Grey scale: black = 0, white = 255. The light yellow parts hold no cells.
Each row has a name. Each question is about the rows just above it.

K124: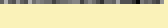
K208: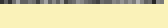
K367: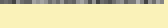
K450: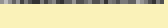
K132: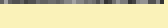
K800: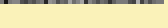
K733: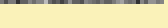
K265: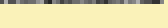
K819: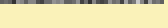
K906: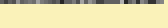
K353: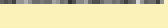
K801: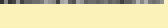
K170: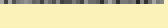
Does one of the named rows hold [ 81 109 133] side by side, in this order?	yes
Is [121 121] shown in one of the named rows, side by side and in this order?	yes
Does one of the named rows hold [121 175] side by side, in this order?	yes

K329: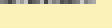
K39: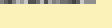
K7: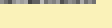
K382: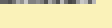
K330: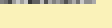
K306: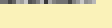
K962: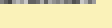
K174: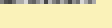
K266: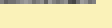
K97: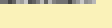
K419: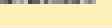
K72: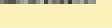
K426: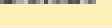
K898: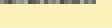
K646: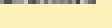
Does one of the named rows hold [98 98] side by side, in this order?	yes
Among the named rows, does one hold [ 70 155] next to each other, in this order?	yes
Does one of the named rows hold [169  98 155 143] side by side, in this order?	no
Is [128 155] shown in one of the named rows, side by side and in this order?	yes
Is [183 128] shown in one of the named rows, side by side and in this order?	yes
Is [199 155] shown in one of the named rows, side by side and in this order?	yes
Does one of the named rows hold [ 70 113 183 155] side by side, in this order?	yes

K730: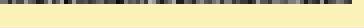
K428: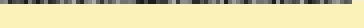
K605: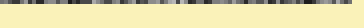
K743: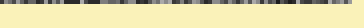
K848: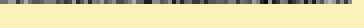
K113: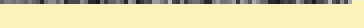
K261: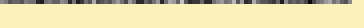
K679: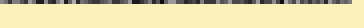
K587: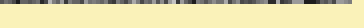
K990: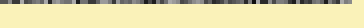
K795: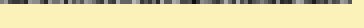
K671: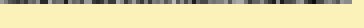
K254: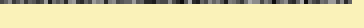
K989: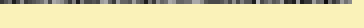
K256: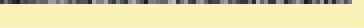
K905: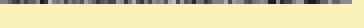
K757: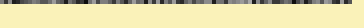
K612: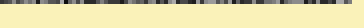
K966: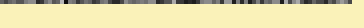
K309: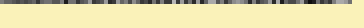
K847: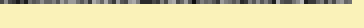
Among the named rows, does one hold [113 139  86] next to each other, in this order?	yes
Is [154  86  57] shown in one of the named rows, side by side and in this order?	yes
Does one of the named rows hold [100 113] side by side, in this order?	yes
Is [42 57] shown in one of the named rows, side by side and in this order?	yes
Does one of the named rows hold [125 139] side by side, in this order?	yes
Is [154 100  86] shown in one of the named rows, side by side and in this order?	yes

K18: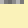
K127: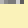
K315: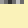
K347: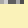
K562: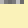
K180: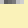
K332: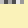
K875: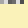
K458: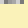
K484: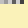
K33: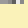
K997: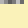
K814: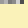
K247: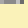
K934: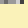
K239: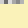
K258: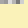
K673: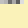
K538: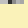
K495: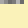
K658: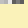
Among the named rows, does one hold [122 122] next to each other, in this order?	yes
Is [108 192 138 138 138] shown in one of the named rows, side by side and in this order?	no
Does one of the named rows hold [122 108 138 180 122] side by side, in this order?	yes
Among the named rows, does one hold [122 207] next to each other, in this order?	yes

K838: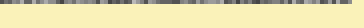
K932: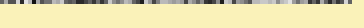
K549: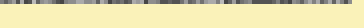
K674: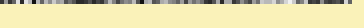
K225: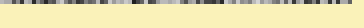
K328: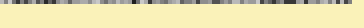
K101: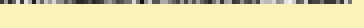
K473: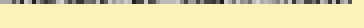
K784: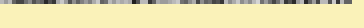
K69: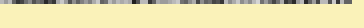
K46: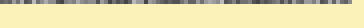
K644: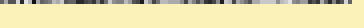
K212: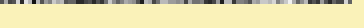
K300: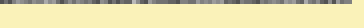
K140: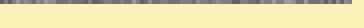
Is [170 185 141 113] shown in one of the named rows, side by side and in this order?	no
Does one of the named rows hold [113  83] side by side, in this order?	yes
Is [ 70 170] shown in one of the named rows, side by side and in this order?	yes

